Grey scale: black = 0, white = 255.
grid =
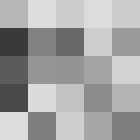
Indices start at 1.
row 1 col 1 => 182
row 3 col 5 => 210
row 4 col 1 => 73
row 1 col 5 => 204
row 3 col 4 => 164
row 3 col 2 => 150

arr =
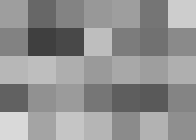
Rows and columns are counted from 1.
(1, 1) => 158
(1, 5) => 158
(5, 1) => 217
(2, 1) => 130
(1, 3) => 131
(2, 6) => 113
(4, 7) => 132
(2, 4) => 190
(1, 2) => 103
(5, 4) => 181
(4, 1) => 97

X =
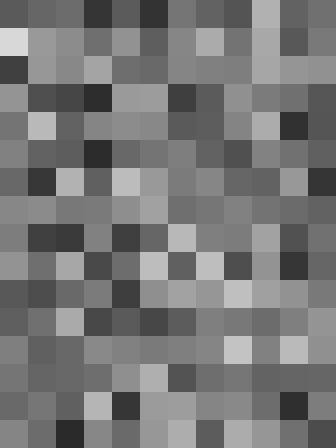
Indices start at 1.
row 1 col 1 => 90
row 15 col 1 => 105
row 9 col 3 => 58
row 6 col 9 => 80
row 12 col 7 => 92
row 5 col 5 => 140
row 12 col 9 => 120
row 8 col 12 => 98
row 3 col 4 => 164
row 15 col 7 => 157
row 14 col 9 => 118
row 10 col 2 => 111
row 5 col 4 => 133
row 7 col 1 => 104
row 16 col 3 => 42
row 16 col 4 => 135
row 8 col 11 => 107
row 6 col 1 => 129
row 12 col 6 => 71
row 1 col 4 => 53
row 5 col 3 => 98
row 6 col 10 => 130
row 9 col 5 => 63
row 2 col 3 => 140
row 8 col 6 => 161
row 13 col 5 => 129
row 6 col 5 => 104
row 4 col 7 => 63
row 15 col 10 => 109
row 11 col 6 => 143
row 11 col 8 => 150
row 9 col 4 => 129
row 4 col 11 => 112
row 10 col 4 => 73
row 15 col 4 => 181

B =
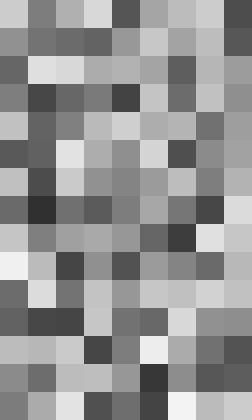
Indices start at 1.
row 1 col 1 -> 204
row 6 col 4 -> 173
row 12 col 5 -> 114
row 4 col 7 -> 108
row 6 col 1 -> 89
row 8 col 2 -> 48
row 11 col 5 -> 151
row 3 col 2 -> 223
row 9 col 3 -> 160
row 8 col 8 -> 71
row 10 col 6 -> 155
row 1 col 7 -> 188
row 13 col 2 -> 183
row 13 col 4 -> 70
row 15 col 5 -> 110
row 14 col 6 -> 55
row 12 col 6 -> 104
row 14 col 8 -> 87
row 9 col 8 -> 224
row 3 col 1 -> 102
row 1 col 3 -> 176
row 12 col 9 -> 142
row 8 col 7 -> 118
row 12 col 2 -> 71
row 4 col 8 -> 193
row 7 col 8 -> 126
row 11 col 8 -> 210
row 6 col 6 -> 212
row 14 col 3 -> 188
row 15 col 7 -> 243
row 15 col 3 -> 227
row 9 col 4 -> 169
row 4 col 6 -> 196
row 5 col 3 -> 128

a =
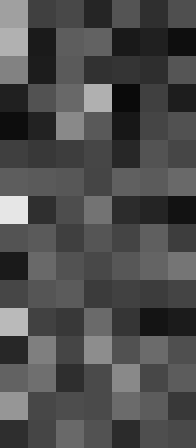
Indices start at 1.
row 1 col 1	160
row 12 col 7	27
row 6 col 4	70
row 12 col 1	186
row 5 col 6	69
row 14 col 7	92
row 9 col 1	83
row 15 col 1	150
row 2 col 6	32
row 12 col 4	106
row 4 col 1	32
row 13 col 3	69
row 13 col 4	141
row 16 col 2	69
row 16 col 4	82
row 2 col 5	25
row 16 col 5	43
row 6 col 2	56
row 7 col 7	105
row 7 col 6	91
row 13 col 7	79
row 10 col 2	105
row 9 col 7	61
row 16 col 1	46
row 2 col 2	26
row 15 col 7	56
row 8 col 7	18
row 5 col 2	34

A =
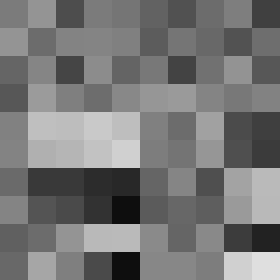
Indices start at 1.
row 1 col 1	123
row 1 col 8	108
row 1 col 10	64
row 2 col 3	131
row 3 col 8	113
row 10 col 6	135
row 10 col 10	223
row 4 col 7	154
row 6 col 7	116
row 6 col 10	59
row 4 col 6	150
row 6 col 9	79
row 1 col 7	81
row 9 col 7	101
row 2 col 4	132
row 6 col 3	181
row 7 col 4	44
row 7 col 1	106
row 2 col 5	128
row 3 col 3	69
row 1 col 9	126
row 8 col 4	50
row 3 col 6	120
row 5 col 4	201
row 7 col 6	101
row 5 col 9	75
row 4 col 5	136
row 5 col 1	129

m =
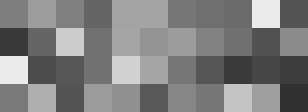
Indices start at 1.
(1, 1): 126
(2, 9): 112
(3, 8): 85
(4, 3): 83
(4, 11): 49
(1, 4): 101
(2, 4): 113
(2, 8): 129
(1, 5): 163
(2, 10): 81
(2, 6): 147
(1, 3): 128

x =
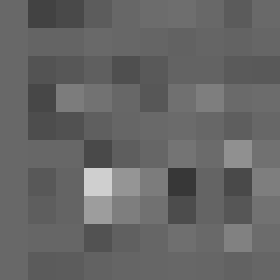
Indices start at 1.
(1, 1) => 104
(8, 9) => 86
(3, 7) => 99
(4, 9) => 106
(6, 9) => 144
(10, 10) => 102
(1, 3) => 73
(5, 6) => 105
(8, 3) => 100
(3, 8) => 99
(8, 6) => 113
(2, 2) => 100
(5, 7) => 107
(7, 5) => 149
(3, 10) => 89
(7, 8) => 100
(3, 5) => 79
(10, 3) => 92
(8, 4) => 157
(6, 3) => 103
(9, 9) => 129
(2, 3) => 100
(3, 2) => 83
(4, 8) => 126
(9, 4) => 82
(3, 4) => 95
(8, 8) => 100
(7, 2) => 88
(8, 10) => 114

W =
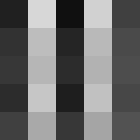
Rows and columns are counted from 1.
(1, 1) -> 32
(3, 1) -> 55
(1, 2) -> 215
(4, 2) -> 198
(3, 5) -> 77
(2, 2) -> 189
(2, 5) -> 74

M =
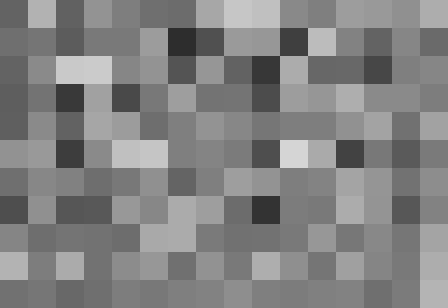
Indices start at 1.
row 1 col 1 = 99
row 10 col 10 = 174
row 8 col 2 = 144
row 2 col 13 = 130
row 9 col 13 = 119
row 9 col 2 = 110
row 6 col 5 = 192
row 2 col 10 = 151
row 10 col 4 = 114
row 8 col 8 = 158
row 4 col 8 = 115
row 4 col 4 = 161
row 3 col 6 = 147
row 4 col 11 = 157
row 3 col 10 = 55
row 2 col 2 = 117
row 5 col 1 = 95
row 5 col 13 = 145
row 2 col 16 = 106
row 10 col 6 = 151
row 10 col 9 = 121
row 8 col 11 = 124
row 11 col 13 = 130
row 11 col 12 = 128
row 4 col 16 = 125
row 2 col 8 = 80
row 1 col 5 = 126
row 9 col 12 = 151
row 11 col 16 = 180
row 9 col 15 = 118
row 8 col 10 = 51
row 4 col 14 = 138
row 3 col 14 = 71
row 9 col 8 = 122
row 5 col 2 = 138
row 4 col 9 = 116
